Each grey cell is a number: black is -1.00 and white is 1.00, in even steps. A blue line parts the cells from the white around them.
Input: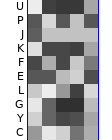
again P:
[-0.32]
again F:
[-0.44]
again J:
[0.52]
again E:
[-0.32]

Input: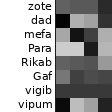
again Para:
[0.60]
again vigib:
[-0.55]

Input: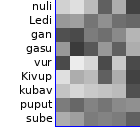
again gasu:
[0.19]
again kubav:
[0.53]
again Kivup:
[0.36]
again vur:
[-0.42]

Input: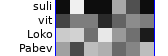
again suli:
[-0.90]
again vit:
[-0.02]
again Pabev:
[0.48]

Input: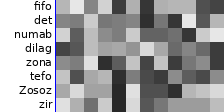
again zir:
[0.22]
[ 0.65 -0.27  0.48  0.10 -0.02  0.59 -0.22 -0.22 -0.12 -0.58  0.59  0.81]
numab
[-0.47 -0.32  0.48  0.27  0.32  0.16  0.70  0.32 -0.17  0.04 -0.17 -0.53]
dilag

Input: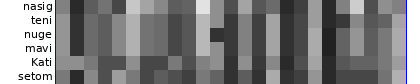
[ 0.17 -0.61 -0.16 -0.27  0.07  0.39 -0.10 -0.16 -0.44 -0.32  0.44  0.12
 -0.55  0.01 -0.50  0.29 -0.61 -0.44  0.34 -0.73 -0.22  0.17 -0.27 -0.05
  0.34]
mavi
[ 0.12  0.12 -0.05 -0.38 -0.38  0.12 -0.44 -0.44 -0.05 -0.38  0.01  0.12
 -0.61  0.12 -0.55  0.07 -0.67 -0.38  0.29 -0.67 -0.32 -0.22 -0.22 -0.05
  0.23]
Kati

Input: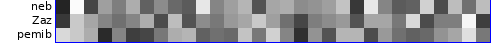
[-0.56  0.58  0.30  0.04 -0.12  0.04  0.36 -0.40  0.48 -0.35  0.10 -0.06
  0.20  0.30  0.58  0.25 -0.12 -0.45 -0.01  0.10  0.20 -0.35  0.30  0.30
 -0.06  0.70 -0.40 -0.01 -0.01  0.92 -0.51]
Zaz
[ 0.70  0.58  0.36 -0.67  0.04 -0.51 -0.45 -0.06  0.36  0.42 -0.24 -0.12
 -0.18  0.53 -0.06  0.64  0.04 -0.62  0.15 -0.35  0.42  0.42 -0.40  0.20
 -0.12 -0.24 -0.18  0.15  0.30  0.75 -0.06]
pemib

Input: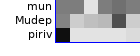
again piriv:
[0.78]
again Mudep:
[0.61]
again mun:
[-0.02]
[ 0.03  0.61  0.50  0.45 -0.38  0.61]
Mudep
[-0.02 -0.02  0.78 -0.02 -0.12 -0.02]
mun

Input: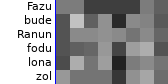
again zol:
[-0.09]
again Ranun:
[0.08]
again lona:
[-0.09]
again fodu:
[-0.35]
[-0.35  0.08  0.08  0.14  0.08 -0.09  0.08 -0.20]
Ranun
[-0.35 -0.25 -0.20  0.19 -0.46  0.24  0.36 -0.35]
fodu
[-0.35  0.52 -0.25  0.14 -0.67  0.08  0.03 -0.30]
bude

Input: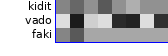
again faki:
[0.31]
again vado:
[0.74]
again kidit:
[0.14]
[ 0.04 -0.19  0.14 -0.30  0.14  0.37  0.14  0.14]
kidit
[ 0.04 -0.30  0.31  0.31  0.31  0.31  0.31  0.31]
faki

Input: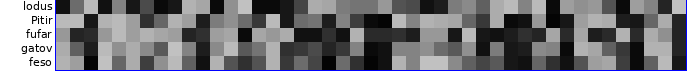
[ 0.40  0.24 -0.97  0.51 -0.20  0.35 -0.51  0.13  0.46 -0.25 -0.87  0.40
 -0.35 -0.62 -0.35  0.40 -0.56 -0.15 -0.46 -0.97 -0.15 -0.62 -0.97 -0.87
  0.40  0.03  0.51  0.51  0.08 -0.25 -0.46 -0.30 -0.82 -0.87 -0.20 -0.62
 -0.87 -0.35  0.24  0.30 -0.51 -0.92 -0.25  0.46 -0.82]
feso
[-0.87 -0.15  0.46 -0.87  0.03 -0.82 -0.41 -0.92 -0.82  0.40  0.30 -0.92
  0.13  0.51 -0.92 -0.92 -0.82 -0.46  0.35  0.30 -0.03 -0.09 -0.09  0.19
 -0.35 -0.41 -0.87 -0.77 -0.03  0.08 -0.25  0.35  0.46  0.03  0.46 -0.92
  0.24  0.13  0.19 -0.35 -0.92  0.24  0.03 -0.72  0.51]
lodus
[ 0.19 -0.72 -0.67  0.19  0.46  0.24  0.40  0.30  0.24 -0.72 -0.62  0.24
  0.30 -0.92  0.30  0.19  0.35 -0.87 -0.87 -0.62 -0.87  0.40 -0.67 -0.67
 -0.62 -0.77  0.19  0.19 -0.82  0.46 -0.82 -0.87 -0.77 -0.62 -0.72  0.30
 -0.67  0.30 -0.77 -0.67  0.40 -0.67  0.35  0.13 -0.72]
fufar

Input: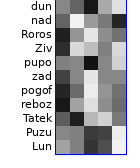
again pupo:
[0.06]
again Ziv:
[0.70]

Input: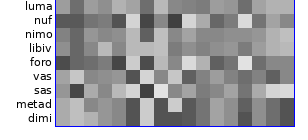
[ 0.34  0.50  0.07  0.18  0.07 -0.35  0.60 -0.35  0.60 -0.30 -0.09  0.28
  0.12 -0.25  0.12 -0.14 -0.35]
metad
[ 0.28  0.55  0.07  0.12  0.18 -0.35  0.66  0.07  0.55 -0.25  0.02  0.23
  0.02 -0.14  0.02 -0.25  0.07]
vas
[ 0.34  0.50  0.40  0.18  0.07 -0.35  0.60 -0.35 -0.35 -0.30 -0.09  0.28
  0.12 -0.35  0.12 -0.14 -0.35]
dimi

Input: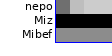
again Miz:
[-1.00]
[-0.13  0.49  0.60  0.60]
nepo
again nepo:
[0.60]
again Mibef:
[0.10]
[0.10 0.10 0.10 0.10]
Mibef

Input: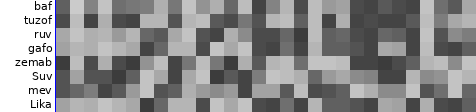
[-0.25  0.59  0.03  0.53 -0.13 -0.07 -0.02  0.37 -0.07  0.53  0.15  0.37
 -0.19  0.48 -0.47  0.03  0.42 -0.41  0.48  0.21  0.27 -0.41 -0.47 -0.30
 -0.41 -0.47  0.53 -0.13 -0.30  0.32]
baf
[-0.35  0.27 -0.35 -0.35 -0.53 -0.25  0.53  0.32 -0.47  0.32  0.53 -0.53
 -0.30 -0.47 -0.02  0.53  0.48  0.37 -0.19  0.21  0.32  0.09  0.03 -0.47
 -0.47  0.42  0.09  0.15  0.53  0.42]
Suv
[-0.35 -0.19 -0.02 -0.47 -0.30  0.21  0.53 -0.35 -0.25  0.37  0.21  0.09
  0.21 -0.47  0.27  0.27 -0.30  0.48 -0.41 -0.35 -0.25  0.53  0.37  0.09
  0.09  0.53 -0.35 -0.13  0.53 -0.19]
mev
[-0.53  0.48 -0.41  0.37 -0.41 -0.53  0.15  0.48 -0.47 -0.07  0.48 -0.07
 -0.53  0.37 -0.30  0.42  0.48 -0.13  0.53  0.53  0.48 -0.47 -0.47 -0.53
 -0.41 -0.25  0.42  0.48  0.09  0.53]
zemab

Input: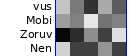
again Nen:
[-0.50]
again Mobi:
[0.01]

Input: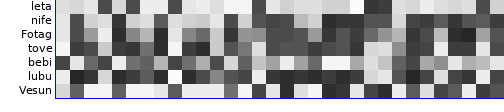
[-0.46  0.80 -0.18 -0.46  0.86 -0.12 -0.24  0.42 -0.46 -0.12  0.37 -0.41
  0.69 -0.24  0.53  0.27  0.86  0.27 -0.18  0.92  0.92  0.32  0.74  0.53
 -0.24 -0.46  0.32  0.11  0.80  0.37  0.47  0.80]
bebi
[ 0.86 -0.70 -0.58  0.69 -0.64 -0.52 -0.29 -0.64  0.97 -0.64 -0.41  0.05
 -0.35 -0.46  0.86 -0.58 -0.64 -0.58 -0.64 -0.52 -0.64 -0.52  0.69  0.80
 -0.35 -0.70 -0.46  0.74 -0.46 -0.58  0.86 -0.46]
lubu
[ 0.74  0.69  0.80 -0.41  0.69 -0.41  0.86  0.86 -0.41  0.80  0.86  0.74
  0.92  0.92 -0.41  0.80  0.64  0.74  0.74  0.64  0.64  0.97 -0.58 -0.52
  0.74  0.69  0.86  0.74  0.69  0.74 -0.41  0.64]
leta

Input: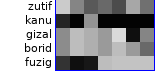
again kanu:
[-0.98]
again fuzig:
[0.53]
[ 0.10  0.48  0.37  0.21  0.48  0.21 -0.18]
borid
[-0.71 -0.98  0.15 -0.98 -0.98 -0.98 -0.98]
kanu
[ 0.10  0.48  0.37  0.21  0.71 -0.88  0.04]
gizal
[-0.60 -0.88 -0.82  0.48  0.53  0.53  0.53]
fuzig

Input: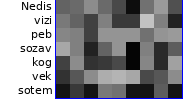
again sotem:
[-0.84]
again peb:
[0.16]
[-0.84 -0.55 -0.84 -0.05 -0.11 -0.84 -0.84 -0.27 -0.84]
sotem
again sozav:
[0.00]
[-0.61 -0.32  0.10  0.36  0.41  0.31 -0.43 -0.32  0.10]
vek
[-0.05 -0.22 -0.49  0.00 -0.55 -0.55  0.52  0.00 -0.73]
vizi

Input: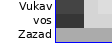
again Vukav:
[-0.47]
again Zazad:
[0.34]
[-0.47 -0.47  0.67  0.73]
Vukav
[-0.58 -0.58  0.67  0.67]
vos

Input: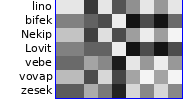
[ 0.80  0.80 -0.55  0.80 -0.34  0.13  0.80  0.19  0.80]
lino
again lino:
[0.80]

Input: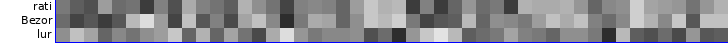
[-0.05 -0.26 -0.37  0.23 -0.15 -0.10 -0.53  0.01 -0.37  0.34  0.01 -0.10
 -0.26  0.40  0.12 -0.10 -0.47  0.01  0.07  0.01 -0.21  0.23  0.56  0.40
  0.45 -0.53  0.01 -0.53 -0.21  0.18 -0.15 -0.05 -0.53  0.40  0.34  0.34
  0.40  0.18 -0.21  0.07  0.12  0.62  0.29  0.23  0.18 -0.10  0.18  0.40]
rati
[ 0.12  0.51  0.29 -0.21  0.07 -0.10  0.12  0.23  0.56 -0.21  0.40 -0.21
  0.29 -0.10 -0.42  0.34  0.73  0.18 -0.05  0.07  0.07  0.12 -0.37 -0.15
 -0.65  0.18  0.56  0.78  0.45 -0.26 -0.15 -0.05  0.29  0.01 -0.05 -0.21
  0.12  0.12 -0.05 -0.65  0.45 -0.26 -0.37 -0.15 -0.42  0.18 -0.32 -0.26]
lur

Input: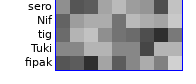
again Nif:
[0.35]
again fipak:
[-0.28]
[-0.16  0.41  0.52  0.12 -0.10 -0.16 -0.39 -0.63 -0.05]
tig

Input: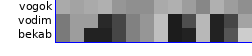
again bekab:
[-0.73]
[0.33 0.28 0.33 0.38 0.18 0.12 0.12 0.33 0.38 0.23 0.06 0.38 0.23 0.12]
vogok

